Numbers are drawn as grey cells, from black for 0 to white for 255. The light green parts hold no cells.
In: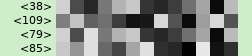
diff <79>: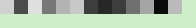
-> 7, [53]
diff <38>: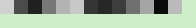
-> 3, [39]
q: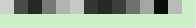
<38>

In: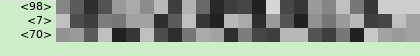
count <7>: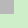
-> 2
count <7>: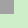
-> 3
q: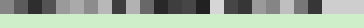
<98>
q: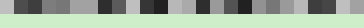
<7>
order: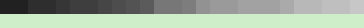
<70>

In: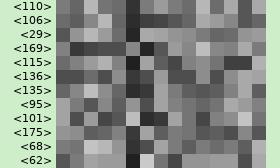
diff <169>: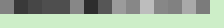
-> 7, [38]
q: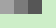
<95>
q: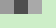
<62>
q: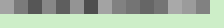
<95>
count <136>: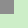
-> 3
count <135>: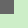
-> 2
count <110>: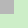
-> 2

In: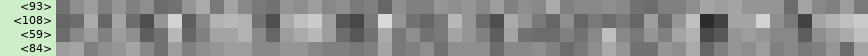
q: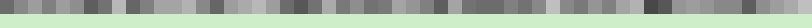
<59>
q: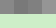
<84>
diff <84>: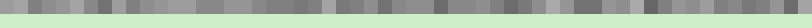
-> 29, [142]
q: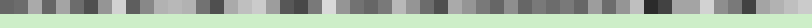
<108>
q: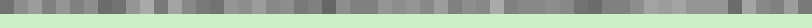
<93>
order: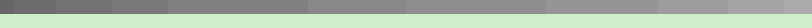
<84>
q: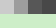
<108>

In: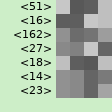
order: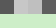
<51>
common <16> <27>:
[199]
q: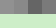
<14>
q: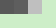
<51>

